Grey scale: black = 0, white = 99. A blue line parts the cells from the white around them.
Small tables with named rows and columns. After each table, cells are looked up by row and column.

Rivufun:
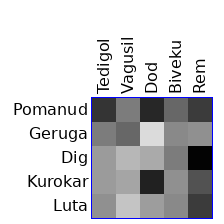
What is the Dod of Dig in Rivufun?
66
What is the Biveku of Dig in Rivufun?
48
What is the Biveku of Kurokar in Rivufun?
56
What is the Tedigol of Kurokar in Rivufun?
60
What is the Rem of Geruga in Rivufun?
56
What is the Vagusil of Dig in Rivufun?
71
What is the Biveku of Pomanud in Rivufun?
40
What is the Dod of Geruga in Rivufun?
85
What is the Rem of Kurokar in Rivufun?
32
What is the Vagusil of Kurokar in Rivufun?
64
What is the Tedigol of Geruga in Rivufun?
48
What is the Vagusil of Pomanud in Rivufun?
48
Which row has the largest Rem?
Geruga

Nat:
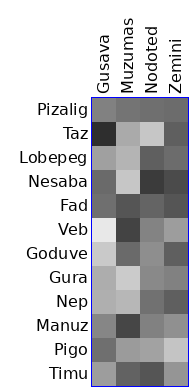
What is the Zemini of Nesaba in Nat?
29
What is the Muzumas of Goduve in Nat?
41
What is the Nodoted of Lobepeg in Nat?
37
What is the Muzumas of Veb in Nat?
26
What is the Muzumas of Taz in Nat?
66
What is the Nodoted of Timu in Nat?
33
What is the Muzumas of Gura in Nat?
79
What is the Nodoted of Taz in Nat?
77
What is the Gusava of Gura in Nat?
67
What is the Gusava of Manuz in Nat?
52
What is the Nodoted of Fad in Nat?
39
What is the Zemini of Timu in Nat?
58
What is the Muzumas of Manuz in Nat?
27
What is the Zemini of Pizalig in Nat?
42
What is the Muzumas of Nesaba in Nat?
77
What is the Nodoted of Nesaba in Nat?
23

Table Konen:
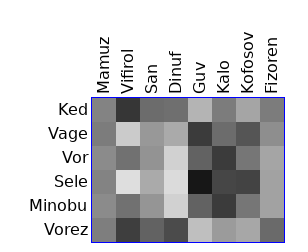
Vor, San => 57
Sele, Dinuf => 85
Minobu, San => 58
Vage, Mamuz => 48
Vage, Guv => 23
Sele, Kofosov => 26
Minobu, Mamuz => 54
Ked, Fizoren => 48
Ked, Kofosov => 64
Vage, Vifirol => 79
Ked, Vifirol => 21
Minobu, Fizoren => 63
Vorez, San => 38
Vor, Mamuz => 54
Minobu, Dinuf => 81
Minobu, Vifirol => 44
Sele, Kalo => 27
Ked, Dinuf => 43
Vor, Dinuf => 81

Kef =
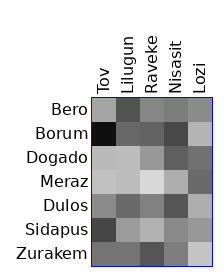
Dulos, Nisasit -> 33
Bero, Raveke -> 52
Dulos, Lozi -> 67
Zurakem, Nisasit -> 49
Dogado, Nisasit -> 37
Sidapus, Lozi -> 59
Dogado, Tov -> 72
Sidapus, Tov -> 27

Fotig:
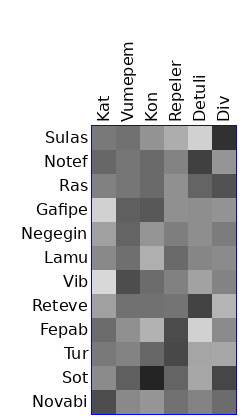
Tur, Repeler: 28
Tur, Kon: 40
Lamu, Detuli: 52
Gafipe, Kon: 34
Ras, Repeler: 56
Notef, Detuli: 25
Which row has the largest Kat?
Vib

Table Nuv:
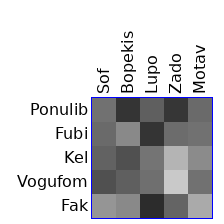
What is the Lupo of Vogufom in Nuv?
43
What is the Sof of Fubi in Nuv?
41
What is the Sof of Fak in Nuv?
58
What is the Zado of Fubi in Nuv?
42
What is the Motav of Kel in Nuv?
54
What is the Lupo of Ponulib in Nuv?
37
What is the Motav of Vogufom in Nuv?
44
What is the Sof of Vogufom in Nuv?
31
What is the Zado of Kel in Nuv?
70
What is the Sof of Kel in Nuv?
38
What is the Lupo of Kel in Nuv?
45
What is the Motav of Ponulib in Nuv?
41

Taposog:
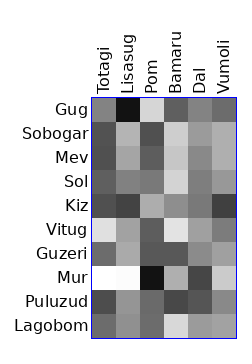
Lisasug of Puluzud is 58
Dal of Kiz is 47
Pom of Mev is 36
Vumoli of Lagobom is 63
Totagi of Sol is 37
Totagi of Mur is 99
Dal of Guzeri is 54

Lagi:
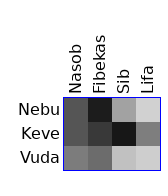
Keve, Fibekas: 22
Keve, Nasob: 33
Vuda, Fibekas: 42
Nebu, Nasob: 33
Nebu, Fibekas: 11
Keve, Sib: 9
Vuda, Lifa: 80
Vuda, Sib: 75
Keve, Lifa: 49
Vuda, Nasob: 48
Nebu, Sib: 63
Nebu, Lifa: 81
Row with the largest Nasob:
Vuda

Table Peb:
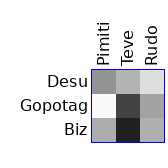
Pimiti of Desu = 57
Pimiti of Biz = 67
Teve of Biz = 13
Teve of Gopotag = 26
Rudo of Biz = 68
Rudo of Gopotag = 63
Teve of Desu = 70
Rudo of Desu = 86
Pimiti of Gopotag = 97

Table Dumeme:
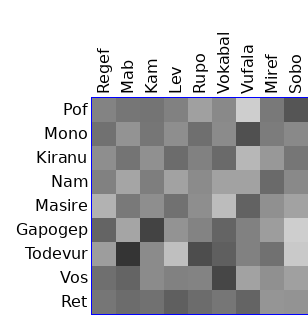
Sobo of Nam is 53
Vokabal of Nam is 63
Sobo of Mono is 53
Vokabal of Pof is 53
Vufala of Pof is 80
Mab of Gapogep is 64
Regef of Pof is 51
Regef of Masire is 69
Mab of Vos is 39
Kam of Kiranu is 56
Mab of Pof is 46
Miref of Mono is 48
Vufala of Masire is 38
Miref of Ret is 58
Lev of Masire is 44

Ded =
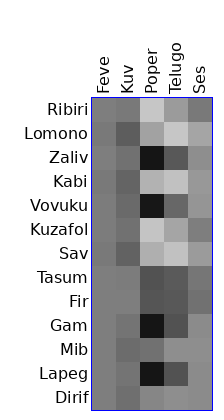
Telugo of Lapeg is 32
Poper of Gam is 8
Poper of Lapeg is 8
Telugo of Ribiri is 60
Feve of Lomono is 47
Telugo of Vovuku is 40
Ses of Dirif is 54

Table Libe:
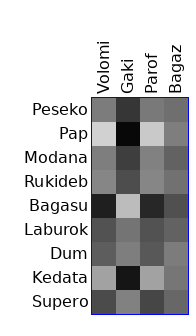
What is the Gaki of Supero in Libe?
50
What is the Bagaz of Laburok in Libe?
38
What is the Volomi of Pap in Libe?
81
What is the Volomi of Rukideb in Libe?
52
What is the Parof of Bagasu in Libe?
15
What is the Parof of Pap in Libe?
78
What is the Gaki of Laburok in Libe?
45

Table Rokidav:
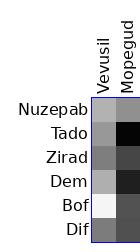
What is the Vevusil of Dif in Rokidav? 48
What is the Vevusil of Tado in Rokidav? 59
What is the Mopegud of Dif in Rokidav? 31
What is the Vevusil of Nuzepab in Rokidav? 69
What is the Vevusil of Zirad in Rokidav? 49
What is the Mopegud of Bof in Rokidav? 32
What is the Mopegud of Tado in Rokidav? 2
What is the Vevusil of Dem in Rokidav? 68
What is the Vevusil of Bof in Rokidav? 95
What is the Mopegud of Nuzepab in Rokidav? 56
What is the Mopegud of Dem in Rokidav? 12
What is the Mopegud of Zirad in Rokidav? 27

